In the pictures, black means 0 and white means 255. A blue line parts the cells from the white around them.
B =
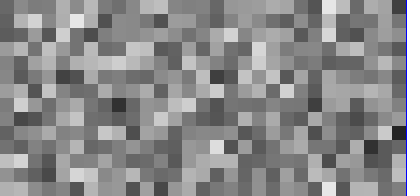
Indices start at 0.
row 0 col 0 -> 104
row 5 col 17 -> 195
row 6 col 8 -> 133
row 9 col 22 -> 79
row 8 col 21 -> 93
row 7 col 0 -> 124
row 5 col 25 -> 125
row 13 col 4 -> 132
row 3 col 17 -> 102
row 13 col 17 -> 107
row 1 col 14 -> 121
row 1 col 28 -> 117
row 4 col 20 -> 144
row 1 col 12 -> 156
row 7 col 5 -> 170
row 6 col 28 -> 105
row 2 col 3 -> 86
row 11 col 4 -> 168
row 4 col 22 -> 124
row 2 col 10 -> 147
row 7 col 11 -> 143
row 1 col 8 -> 139
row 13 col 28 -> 127
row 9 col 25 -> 97
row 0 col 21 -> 113
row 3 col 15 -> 162
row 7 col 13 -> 206
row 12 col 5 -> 214
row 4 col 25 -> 100
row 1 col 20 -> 94
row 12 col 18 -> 144
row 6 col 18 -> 178
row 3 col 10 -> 191
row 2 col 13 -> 114
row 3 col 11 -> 90
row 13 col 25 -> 180
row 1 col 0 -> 97
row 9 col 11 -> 152
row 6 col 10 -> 172

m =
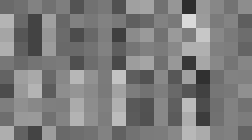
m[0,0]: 106
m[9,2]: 68
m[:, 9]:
[160, 95, 139, 117, 157, 94, 125, 89, 91, 114]
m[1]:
[180, 105, 67, 160, 103, 129, 120, 130, 121, 95, 104, 130, 121, 218, 156, 123, 132, 94]
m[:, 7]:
[120, 130, 126, 130, 121, 123, 122, 128, 125, 130]
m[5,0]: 99
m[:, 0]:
[106, 180, 165, 175, 119, 99, 76, 126, 110, 174]
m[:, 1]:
[112, 105, 86, 95, 106, 159, 153, 144, 153, 98]
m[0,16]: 115
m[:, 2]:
[130, 67, 67, 67, 116, 169, 180, 136, 154, 68]
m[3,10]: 128
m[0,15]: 135
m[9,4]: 105
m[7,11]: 136
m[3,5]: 106
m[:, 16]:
[115, 132, 122, 126, 117, 130, 121, 130, 130, 129]
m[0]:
[106, 112, 130, 113, 126, 83, 113, 120, 81, 160, 164, 113, 150, 45, 153, 135, 115, 141]
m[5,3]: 105
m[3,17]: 100
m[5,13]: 160
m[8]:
[110, 153, 154, 113, 132, 179, 144, 125, 188, 91, 81, 136, 91, 173, 60, 113, 130, 124]
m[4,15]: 136
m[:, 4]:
[126, 103, 107, 105, 123, 136, 142, 126, 132, 105]
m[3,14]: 176
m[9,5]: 110
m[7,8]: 176
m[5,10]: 81

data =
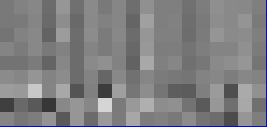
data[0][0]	121
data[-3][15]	155
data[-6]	[132, 123, 136, 121, 130, 108, 132, 123, 132, 104, 152, 125, 126, 116, 126, 132, 132, 144, 123]
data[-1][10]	124
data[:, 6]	[138, 137, 140, 132, 138, 131, 128, 135, 107]
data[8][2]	125
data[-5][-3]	142
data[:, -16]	[108, 106, 99, 121, 100, 131, 132, 55, 147]
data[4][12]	134
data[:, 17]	[136, 148, 140, 144, 150, 135, 170, 168, 150]
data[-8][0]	121
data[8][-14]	150
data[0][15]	143
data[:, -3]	[137, 137, 138, 132, 142, 125, 79, 111, 76]
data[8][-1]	126
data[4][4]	135
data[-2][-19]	63
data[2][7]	123
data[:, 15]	[143, 141, 149, 132, 138, 135, 155, 151, 109]
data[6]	[156, 153, 200, 132, 168, 84, 128, 60, 159, 118, 141, 117, 94, 92, 127, 155, 79, 170, 145]
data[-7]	[116, 130, 136, 99, 156, 109, 140, 123, 136, 108, 150, 128, 128, 109, 123, 149, 138, 140, 127]
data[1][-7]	129
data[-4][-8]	123
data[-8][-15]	141
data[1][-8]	127
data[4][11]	128
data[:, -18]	[130, 122, 130, 123, 115, 134, 153, 105, 118]

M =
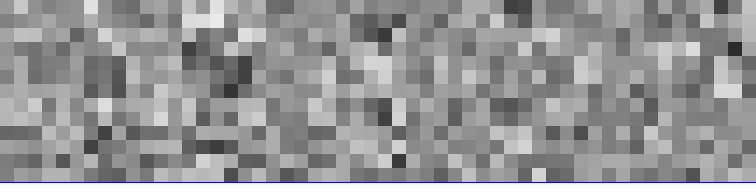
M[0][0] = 153
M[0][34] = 174
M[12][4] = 179
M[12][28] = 121
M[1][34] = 130
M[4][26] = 212
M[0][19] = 108
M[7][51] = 120
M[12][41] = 156
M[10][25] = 193
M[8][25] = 170
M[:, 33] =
[173, 178, 130, 105, 161, 198, 165, 132, 156, 144, 132, 155, 191]
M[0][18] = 176
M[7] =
[184, 168, 203, 120, 176, 135, 170, 221, 152, 170, 173, 191, 148, 198, 121, 155, 156, 182, 184, 119, 152, 146, 200, 170, 115, 142, 102, 80, 202, 143, 174, 150, 101, 132, 164, 95, 85, 105, 144, 194, 167, 173, 119, 146, 127, 156, 90, 154, 153, 131, 144, 120, 161, 152]
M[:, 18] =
[176, 153, 206, 126, 130, 165, 138, 184, 203, 106, 155, 93, 185]
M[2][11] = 173
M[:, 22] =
[147, 138, 170, 135, 150, 172, 140, 200, 185, 102, 146, 102, 166]
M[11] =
[124, 115, 101, 151, 87, 150, 181, 106, 147, 138, 88, 113, 137, 120, 210, 189, 172, 95, 93, 144, 177, 158, 102, 111, 169, 138, 169, 205, 58, 172, 135, 128, 192, 155, 111, 185, 138, 116, 114, 118, 119, 159, 163, 171, 170, 157, 159, 133, 154, 163, 179, 161, 110, 155]
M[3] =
[146, 123, 114, 134, 107, 147, 136, 143, 197, 137, 140, 135, 153, 65, 96, 124, 195, 159, 126, 153, 171, 131, 135, 102, 157, 174, 185, 109, 157, 132, 151, 160, 138, 105, 154, 145, 129, 201, 118, 174, 155, 145, 181, 149, 115, 156, 177, 204, 182, 219, 123, 119, 44, 164]
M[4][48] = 139
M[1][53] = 187
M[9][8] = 162
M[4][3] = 125
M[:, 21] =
[142, 147, 124, 131, 148, 158, 138, 146, 125, 126, 116, 158, 107]
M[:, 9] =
[109, 126, 162, 137, 179, 189, 160, 170, 139, 88, 146, 138, 145]
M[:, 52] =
[124, 174, 148, 44, 144, 173, 216, 161, 155, 140, 153, 110, 189]
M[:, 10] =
[155, 105, 180, 140, 146, 154, 130, 173, 175, 111, 171, 88, 121]
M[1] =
[129, 140, 151, 167, 145, 145, 175, 149, 135, 126, 105, 146, 115, 219, 221, 234, 132, 165, 153, 128, 153, 147, 138, 142, 169, 105, 92, 119, 76, 149, 135, 99, 164, 178, 130, 203, 129, 90, 157, 133, 142, 123, 123, 149, 165, 145, 115, 94, 141, 103, 197, 146, 174, 187]
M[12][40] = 107
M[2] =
[164, 192, 190, 152, 164, 99, 138, 211, 169, 162, 180, 173, 141, 186, 110, 132, 112, 223, 206, 148, 139, 124, 170, 152, 163, 117, 85, 58, 191, 142, 117, 149, 140, 130, 166, 162, 160, 159, 195, 210, 158, 141, 135, 139, 103, 151, 121, 125, 153, 127, 120, 121, 148, 183]
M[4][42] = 174
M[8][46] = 98
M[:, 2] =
[144, 151, 190, 114, 114, 109, 161, 203, 178, 111, 144, 101, 147]
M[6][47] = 152
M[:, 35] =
[149, 203, 162, 145, 108, 118, 141, 95, 122, 194, 119, 185, 160]
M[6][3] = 163

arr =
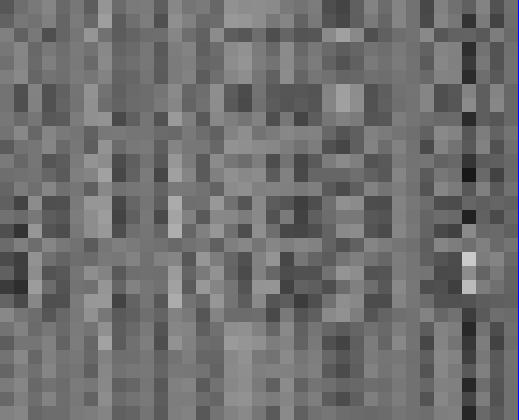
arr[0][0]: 87
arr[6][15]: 142
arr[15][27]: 84
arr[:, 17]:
[140, 150, 87, 145, 148, 142, 76, 74, 117, 142, 143, 109, 136, 143, 85, 124, 78, 135, 81, 75, 84, 93, 108, 144, 149, 145, 142, 141, 146, 137]
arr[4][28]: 123
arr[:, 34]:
[131, 123, 89, 114, 120, 110, 94, 94, 94, 125, 130, 92, 105, 128, 95, 97, 104, 128, 124, 100, 125, 93, 90, 114, 125, 120, 128, 110, 125, 105]
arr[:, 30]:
[72, 74, 137, 98, 91, 105, 133, 133, 110, 97, 74, 117, 91, 84, 109, 101, 100, 94, 96, 116, 78, 108, 131, 93, 71, 95, 84, 103, 84, 110]
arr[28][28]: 125
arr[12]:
[110, 113, 116, 102, 90, 127, 132, 161, 71, 98, 123, 70, 160, 133, 90, 128, 144, 136, 140, 91, 129, 73, 102, 102, 102, 111, 97, 88, 133, 116, 91, 119, 112, 24, 105, 66, 105]
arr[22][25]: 126
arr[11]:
[122, 103, 118, 85, 92, 123, 147, 140, 76, 95, 115, 88, 151, 123, 90, 139, 118, 109, 126, 77, 115, 71, 90, 124, 138, 127, 83, 89, 122, 115, 117, 99, 104, 53, 92, 95, 104]
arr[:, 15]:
[103, 108, 140, 108, 104, 111, 142, 141, 136, 97, 103, 139, 128, 99, 152, 136, 150, 96, 125, 146, 133, 150, 132, 112, 107, 102, 99, 114, 102, 115]
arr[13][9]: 118
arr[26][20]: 129
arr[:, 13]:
[117, 129, 110, 131, 127, 130, 102, 100, 127, 121, 119, 123, 133, 120, 111, 129, 102, 114, 87, 100, 91, 115, 121, 132, 129, 126, 119, 132, 125, 130]
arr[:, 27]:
[108, 102, 96, 110, 113, 110, 94, 96, 87, 123, 109, 89, 88, 116, 76, 84, 75, 124, 103, 85, 88, 76, 100, 105, 101, 117, 116, 108, 113, 108]
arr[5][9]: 102
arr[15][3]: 93
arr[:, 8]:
[107, 92, 92, 100, 105, 99, 96, 99, 73, 121, 107, 76, 71, 113, 72, 67, 78, 127, 119, 89, 101, 67, 90, 93, 92, 110, 114, 96, 107, 96]
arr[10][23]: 81
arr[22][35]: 110
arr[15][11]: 74
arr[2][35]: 125
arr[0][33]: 96
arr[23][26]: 113
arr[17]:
[107, 127, 109, 134, 120, 114, 91, 118, 127, 122, 116, 113, 105, 114, 119, 96, 127, 135, 117, 134, 126, 134, 130, 99, 82, 97, 133, 124, 117, 112, 94, 133, 125, 111, 128, 106, 116]
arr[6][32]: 87
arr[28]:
[104, 127, 110, 131, 110, 120, 99, 141, 107, 115, 121, 93, 125, 125, 108, 102, 143, 146, 130, 124, 133, 114, 126, 92, 76, 95, 127, 113, 125, 113, 84, 135, 124, 70, 125, 82, 112]
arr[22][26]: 85
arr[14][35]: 101
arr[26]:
[101, 124, 112, 133, 113, 117, 95, 135, 114, 119, 120, 101, 120, 119, 115, 99, 138, 142, 127, 130, 129, 121, 128, 90, 75, 94, 130, 116, 124, 113, 84, 135, 122, 89, 128, 90, 113]
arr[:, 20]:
[121, 133, 101, 139, 138, 140, 86, 85, 119, 135, 125, 115, 129, 128, 85, 122, 72, 126, 71, 77, 66, 93, 121, 137, 131, 138, 129, 139, 133, 138]
